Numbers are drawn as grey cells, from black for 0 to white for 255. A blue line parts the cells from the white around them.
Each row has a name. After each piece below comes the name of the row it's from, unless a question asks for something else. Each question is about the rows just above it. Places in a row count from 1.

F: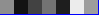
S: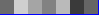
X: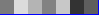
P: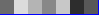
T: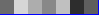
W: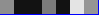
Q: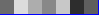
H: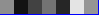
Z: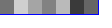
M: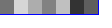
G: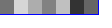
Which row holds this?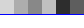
T
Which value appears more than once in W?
[18]
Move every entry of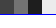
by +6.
[ 72 121  36 242]
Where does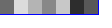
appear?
P

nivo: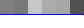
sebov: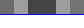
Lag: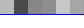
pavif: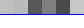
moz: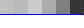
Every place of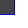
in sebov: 3 4
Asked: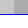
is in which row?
nivo
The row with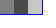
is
pavif
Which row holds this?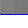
nivo
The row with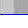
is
Lag

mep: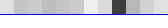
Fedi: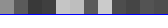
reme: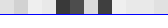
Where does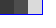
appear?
reme
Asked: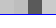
Fedi
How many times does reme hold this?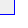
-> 2
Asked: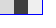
reme
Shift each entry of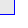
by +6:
[239]
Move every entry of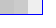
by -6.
[191 197 233]

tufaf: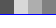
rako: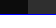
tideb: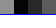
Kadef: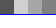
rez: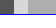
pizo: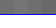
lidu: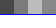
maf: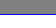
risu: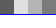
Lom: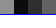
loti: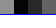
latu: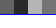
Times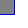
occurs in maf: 4
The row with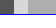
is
rez
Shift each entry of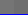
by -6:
[111 105]
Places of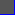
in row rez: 1
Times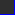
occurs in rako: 2

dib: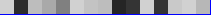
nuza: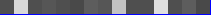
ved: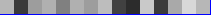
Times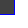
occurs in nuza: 0
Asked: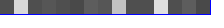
nuza
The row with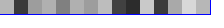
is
ved

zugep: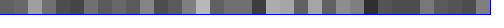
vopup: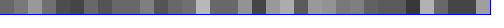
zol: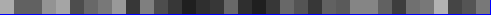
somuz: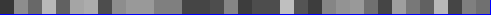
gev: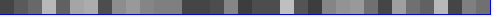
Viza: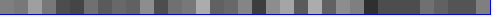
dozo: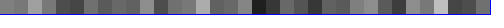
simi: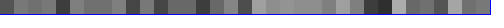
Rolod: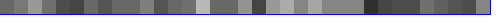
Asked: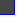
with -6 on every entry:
[63]
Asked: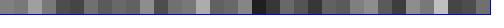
dozo
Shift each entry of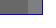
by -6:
[ 98  98 121]
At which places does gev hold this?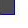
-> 8 16 19 20
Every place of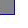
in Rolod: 22 24 25 26 35

